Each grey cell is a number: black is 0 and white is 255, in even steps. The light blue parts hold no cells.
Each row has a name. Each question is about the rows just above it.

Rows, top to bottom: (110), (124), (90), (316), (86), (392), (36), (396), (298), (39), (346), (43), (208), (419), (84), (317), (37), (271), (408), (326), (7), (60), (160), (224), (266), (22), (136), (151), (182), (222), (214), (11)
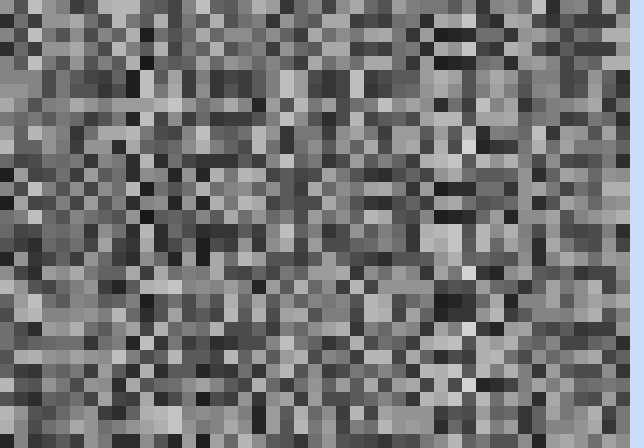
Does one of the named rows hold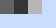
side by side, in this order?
no
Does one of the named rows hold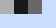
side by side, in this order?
yes
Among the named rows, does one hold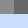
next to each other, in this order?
yes
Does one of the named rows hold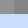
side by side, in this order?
yes
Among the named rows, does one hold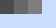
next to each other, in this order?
yes
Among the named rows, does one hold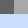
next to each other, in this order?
yes

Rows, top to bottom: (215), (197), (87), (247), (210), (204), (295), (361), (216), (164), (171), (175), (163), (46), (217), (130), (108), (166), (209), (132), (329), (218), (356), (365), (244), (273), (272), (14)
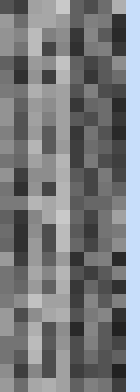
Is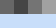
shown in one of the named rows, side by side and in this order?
yes
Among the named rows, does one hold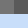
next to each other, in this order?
yes
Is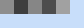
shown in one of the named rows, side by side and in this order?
yes
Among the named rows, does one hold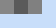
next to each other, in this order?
yes
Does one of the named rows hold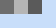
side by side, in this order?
yes
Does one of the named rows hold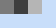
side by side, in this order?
no

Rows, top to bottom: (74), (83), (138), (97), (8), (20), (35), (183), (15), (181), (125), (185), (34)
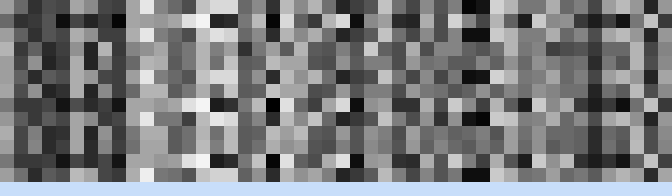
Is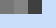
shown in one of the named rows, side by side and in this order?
yes
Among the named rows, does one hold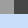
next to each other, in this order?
yes

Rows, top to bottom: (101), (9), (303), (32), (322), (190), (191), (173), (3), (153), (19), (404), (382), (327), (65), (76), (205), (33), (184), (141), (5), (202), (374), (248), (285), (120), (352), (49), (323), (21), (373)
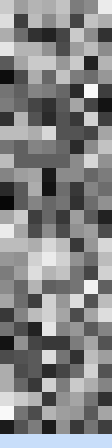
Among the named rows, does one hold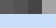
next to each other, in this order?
no
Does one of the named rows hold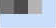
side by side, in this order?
yes
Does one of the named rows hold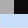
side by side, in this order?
no
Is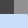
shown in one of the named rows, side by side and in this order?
no
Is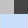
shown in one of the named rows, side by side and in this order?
no

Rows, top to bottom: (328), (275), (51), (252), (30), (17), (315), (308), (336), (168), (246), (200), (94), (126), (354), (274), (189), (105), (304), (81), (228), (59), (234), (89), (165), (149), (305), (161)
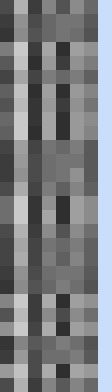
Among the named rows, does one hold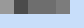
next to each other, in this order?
yes
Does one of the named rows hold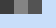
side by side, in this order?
yes

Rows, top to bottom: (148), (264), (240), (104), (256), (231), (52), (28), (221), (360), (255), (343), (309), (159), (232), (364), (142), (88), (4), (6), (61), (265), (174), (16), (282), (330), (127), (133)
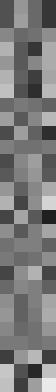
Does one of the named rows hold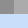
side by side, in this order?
no
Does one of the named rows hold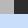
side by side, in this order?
no
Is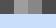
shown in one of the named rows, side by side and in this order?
no

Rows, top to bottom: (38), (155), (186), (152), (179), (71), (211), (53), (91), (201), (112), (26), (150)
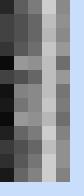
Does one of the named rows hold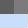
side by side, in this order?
yes
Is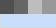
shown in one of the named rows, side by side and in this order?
yes

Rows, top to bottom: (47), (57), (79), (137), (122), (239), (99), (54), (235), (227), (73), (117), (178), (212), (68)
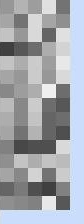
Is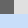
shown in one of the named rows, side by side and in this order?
yes
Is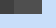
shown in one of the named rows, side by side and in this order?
no
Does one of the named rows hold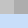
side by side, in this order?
yes
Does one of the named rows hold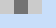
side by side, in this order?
no
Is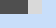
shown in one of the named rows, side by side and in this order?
yes
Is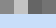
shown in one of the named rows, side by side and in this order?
no
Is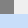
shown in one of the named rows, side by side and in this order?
no

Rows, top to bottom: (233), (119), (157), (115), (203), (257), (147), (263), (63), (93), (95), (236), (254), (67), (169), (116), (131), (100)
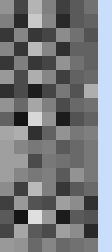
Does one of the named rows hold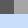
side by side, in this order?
no
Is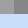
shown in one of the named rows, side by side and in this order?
yes
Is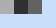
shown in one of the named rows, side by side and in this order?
yes
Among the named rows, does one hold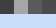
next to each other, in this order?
no
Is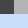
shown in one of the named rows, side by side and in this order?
yes

